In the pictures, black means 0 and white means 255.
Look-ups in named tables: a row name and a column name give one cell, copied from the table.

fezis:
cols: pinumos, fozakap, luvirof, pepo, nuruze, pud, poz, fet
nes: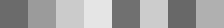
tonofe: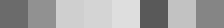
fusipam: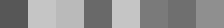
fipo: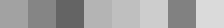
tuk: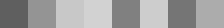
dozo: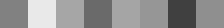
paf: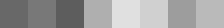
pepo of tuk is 210
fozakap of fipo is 133
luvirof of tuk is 200
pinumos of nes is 107
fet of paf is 186
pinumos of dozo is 129
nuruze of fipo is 191
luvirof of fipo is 100
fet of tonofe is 133
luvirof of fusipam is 186
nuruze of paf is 224
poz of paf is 157
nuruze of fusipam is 197
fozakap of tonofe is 145
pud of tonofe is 89
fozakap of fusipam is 197
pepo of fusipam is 105

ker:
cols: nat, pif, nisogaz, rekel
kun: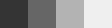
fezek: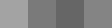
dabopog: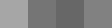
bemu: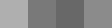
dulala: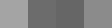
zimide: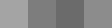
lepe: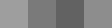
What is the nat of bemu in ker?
175
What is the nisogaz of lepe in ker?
98
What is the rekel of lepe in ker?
141
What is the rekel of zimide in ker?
140
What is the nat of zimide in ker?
164
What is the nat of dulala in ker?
164
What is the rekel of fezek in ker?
132
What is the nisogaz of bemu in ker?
104
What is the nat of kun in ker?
52
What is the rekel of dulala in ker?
139
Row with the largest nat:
bemu

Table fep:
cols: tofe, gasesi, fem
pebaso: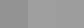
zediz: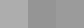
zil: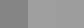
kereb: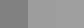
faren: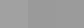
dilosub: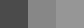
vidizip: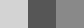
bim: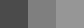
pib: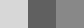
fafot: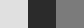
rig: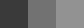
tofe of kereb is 129
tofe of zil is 133
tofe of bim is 75
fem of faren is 155
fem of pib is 136
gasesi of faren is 154
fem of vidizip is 137
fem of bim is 150
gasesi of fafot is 43
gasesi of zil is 159
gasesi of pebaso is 159
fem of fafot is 123
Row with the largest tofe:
fafot

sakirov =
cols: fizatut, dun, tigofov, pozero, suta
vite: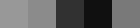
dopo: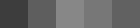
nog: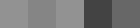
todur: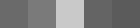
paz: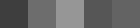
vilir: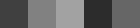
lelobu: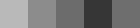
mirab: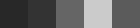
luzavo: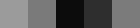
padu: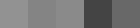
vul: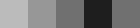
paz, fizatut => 62
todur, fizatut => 106
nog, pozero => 67
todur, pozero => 100
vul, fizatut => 187
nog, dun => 133
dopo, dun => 94
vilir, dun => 129
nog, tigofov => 146
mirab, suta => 91
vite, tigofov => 49
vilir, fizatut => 64
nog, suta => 103
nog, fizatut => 146
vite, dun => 139
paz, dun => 109
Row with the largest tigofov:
todur

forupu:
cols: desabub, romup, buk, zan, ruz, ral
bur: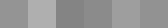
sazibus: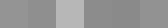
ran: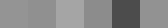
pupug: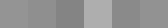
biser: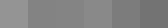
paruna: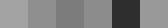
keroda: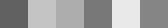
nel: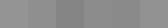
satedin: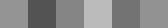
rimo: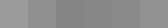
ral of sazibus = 146
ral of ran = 146
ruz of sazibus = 138
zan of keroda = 120
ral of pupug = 146
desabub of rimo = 155
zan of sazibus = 140
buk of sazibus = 183
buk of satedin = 132

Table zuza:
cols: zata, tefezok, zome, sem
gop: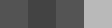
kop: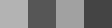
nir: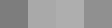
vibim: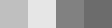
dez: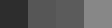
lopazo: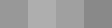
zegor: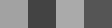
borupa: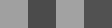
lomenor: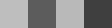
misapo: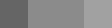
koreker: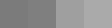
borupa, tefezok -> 75
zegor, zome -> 170
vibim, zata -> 191
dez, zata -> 45
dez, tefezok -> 86
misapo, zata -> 101
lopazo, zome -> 160
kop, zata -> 179
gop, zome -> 84
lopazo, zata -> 152
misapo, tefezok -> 139
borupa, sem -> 81
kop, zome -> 161

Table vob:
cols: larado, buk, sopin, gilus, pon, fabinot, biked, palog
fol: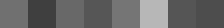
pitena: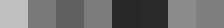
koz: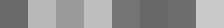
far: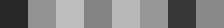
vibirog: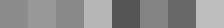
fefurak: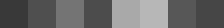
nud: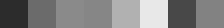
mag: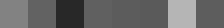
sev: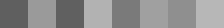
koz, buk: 185
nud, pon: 177
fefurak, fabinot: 183
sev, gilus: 178
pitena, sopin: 96
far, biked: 55
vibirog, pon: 84
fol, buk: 63
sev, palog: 183
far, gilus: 131
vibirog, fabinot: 131
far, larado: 40
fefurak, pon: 169
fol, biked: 85
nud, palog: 130
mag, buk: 98

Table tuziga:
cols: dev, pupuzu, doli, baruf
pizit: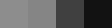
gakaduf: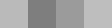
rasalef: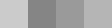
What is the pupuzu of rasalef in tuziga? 133
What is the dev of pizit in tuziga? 141
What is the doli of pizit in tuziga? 64
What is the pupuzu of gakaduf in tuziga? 126
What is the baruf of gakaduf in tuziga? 190
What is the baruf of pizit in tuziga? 18
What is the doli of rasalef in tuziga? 154
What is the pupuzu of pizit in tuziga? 133
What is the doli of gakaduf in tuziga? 155
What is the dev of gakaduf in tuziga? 186
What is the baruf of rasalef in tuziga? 181
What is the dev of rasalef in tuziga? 203
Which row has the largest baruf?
gakaduf

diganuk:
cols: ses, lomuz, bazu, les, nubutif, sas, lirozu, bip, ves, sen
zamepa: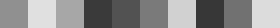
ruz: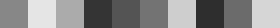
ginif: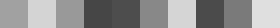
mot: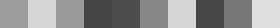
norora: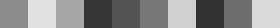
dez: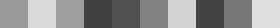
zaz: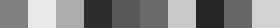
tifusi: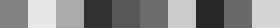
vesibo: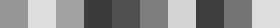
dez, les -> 63
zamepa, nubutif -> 82
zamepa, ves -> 113
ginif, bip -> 75
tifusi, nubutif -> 87
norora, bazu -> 167
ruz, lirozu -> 206
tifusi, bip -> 40
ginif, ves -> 122
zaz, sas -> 106
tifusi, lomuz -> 231
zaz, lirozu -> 201
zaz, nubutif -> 88
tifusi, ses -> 131
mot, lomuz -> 214
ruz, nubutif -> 84
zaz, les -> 46
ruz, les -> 52
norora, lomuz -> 226
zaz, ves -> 102

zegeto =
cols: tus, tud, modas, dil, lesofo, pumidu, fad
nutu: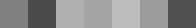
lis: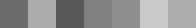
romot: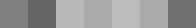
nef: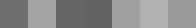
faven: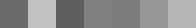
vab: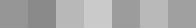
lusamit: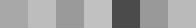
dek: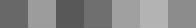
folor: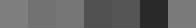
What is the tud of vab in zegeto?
138
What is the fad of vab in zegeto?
160
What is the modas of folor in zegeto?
118
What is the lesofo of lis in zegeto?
142
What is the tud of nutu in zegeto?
75
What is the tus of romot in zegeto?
128
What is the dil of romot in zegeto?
170
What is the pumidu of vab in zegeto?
185
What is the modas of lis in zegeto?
88

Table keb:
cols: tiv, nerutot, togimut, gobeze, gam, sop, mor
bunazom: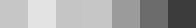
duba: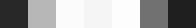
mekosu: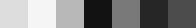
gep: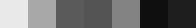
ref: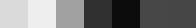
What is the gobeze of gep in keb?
84
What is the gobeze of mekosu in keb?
18
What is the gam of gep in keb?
131
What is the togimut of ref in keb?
161
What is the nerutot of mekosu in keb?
245
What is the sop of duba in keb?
113
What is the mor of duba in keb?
31
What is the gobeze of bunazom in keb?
198
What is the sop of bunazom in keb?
108
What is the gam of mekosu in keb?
121
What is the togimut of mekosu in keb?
184
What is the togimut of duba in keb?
251

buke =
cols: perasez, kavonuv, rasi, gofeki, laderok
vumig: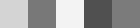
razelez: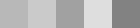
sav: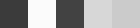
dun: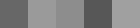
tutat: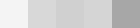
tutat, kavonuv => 216
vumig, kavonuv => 120
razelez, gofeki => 222
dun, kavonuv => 154
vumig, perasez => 212
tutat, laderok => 167
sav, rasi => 66
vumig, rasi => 243
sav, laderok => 203
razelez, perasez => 184
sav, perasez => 59
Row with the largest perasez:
tutat

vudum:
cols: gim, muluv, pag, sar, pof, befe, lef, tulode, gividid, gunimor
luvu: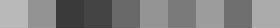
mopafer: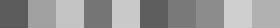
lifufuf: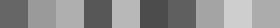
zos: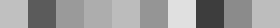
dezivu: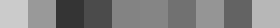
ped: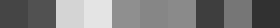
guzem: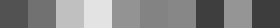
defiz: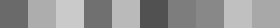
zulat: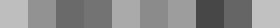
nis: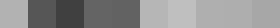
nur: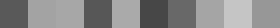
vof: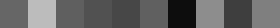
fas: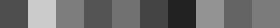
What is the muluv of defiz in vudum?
173
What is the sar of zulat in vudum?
115
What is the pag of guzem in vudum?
192
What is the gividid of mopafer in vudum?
207
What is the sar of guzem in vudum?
227
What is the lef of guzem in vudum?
135
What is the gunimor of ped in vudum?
49
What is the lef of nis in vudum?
191
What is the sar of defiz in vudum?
112
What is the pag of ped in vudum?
212
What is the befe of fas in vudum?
68
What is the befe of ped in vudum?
134
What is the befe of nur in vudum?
71
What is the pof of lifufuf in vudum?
184
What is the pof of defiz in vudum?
186
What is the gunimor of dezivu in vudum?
183
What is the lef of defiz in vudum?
125
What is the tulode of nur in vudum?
165
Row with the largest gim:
dezivu

